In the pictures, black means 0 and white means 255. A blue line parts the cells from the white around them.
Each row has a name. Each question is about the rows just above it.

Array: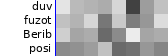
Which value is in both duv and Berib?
[172]
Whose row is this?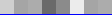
Berib
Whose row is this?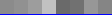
posi
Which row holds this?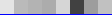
duv

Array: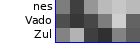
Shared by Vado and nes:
[125]
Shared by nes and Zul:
[63]
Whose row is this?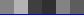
Zul

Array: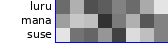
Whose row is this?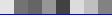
suse
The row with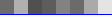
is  luru
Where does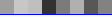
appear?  mana

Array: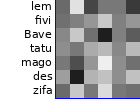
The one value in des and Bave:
[30]
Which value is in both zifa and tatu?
[120]
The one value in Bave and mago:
[112]

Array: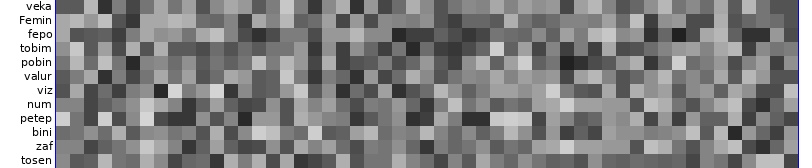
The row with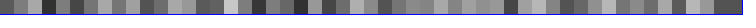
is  valur
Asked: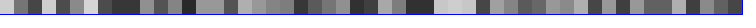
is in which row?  petep
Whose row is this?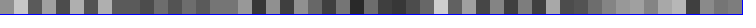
tobim
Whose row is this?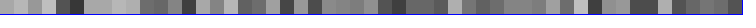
Femin

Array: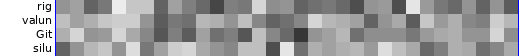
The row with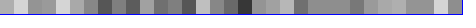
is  Git
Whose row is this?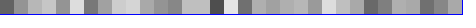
silu

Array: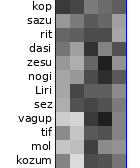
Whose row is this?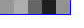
zesu
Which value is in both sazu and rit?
[102]
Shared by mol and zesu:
[146]
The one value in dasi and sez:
[82]
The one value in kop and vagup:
[58]

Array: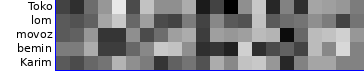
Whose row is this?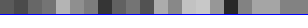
Karim
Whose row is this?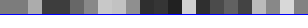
bemin

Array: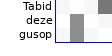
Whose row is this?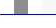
deze
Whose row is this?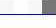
Tabid
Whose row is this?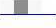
gusop

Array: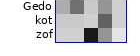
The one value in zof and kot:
[208]
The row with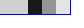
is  zof

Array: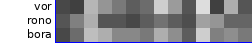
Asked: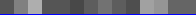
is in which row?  rono

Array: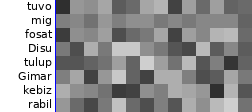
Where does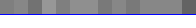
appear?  mig
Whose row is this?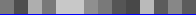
Disu
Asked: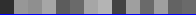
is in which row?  tuvo

